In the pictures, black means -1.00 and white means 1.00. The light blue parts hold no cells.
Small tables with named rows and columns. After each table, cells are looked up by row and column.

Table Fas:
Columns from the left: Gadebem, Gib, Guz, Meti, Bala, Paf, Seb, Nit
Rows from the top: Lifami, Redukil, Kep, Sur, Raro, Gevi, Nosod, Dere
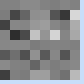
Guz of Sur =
-0.42
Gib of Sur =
-0.65
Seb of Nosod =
0.03
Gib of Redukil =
-0.45
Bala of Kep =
0.23
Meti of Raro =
-0.03
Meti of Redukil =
0.12
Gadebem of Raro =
0.06
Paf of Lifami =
-0.01
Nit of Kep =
0.35
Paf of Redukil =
-0.34
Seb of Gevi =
-0.34
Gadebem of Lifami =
0.02
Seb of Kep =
-0.04
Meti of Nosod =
-0.21
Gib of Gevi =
-0.13
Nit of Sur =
0.32
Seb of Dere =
-0.11
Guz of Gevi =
-0.37
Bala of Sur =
0.16
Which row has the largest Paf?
Sur

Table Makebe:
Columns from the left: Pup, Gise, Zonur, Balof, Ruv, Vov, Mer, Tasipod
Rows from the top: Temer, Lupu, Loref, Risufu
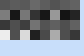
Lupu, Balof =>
-0.60
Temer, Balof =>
-0.18
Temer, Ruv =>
-0.27
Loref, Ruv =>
-0.35
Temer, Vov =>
-0.35
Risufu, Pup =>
0.86
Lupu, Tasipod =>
-0.72
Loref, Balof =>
-0.10
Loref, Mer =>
-0.38
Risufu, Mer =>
-0.39
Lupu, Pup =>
-0.02
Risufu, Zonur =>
0.71
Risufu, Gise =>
-0.38
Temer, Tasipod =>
-0.23
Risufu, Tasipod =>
-0.57

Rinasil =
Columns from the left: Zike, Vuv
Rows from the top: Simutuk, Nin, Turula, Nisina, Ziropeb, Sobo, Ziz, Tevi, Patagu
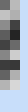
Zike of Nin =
0.52
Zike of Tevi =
-0.22
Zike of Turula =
0.10
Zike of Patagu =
0.41
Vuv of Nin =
0.38
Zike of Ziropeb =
-0.48
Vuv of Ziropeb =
-0.17
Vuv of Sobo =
0.61
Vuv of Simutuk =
0.46
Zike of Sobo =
0.05
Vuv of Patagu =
0.69
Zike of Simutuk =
-0.16
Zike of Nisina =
-0.27
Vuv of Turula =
-0.49
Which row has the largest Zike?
Nin

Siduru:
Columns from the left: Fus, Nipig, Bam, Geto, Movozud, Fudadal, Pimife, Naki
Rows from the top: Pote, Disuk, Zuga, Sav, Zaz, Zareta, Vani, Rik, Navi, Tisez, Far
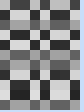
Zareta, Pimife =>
0.25
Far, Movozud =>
0.27
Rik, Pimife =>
-0.60
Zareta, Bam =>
-0.25
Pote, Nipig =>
-0.48
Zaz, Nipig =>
0.70
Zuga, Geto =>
-0.26
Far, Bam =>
0.27
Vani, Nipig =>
0.30
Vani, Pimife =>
-0.26
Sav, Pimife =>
0.65
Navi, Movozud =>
-0.62
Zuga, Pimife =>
-0.24
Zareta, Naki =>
-0.24
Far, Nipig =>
0.27
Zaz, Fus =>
-0.67
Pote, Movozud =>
-0.48

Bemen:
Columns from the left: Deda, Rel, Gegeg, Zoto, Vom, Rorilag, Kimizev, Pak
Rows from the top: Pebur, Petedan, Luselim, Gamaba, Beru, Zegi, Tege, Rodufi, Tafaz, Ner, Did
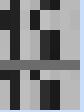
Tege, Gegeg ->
-0.15
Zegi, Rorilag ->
-0.81
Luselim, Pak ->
0.42
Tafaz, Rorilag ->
-0.80
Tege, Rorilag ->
-0.15
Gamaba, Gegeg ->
0.49
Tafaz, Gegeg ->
0.49
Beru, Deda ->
0.44
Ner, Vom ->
-0.65
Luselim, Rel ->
-0.73
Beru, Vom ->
-0.65
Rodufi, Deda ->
-0.75
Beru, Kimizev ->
0.45
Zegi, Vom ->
-0.65
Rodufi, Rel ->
-0.73
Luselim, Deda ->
-0.75
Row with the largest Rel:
Tege

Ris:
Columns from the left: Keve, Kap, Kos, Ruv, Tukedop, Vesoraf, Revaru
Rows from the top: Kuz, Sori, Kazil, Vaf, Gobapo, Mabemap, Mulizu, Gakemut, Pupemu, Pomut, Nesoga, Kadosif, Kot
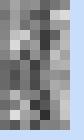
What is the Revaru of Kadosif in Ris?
0.54
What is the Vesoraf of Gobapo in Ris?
0.16
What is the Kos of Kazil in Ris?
-0.11
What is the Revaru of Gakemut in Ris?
0.10
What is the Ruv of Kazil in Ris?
0.06
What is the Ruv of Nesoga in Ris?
-0.55
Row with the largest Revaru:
Sori

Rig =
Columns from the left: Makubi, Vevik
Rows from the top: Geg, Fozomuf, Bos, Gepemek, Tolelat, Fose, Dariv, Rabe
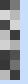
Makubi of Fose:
-0.53
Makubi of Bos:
-0.45
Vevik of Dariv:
-0.11
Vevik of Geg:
-0.06
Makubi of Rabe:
0.45
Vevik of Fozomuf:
0.44
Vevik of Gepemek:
-0.54
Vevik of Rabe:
-0.54
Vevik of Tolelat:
0.39
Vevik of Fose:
-0.37
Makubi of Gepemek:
0.48
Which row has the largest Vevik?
Bos

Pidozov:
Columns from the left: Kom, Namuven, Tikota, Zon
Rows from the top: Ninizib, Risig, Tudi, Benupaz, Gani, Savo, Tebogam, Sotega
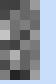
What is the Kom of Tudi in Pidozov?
0.23
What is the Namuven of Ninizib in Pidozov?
-0.50
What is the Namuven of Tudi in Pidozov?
-0.11
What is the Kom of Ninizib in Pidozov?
-0.49
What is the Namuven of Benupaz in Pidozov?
-0.14
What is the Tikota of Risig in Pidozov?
-0.19
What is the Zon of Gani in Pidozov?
-0.05
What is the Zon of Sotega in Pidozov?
0.24
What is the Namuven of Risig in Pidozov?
-0.05
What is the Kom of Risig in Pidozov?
-0.43
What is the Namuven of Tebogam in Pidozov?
0.07
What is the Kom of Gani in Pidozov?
-0.40

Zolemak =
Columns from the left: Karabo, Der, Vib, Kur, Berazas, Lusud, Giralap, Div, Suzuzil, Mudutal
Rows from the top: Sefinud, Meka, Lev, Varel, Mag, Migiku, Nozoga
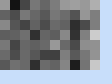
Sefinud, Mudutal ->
0.37
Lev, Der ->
-0.33
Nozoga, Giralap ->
0.04
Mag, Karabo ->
-0.06
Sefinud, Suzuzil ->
0.20
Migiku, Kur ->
-0.32
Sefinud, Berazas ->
-0.20
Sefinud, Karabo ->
0.20
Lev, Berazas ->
-0.40
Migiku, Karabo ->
-0.17
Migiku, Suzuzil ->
-0.07
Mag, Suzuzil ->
0.11
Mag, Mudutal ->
0.14
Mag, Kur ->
-0.25
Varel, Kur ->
-0.62
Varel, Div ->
-0.61
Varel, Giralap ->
0.07
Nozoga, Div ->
-0.77
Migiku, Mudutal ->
0.15
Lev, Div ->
-0.64

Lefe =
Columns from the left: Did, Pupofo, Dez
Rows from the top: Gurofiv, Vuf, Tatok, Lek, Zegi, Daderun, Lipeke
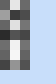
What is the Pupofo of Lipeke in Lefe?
0.16
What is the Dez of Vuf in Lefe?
-0.40
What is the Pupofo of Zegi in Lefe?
0.89
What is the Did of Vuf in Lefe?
0.25
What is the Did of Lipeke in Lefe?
-0.47
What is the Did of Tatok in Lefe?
-0.21
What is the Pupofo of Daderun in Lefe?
0.93
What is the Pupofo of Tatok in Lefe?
0.76
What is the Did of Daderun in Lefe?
-0.22
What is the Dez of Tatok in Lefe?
-0.08
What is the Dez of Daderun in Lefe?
-0.22
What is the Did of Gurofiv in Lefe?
-0.23
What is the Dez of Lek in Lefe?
-0.45
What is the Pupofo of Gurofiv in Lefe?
0.80

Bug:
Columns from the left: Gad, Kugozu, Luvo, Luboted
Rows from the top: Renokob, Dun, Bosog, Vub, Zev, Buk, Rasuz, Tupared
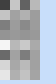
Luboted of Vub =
0.20
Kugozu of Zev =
0.44
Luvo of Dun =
0.39
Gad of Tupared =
0.80
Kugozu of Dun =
0.27
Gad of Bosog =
-0.01
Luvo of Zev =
0.58
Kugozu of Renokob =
0.55
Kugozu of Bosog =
0.22
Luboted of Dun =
0.23
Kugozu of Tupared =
0.38
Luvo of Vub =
0.17
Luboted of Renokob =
0.45
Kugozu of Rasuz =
0.32

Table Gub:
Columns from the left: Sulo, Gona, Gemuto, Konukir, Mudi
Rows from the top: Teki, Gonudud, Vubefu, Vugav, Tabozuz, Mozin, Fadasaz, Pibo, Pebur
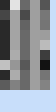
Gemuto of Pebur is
-0.18
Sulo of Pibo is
-0.68
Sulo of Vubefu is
-0.68
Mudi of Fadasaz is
-0.86
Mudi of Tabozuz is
0.47
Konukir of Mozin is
0.25
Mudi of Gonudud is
-0.07
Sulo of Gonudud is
-0.45
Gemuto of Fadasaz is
-0.31
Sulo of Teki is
-0.68
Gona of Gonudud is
0.29
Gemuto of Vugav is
-0.18
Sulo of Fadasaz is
0.51
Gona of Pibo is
0.35
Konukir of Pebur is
0.25
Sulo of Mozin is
-0.68
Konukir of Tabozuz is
0.25
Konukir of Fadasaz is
0.25
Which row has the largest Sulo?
Fadasaz

